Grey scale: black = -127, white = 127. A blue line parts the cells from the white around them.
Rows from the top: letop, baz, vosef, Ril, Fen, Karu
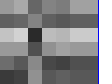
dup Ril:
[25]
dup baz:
[-31]
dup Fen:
[-47]
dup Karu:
[-39]
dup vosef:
[75]

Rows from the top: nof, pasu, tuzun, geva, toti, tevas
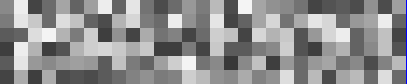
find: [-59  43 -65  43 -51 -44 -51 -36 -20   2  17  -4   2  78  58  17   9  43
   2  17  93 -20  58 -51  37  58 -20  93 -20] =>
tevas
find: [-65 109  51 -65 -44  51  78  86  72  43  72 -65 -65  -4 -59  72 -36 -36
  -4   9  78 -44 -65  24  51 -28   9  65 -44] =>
geva
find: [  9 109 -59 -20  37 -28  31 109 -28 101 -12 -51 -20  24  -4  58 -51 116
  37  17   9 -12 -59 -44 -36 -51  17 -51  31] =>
nof
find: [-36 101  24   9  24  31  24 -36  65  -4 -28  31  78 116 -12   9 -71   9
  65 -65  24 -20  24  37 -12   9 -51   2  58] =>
toti
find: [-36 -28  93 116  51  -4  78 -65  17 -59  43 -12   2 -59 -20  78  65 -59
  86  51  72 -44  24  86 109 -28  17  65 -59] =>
tuzun

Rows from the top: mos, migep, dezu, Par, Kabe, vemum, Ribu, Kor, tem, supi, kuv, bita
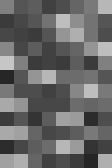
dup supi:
[-26]
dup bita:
[47]

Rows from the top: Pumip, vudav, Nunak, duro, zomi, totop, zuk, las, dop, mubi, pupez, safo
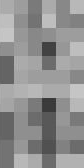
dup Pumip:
[43]
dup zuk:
[43]
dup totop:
[29]
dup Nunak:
[29]
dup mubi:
[15]
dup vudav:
[62]
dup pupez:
[-19]

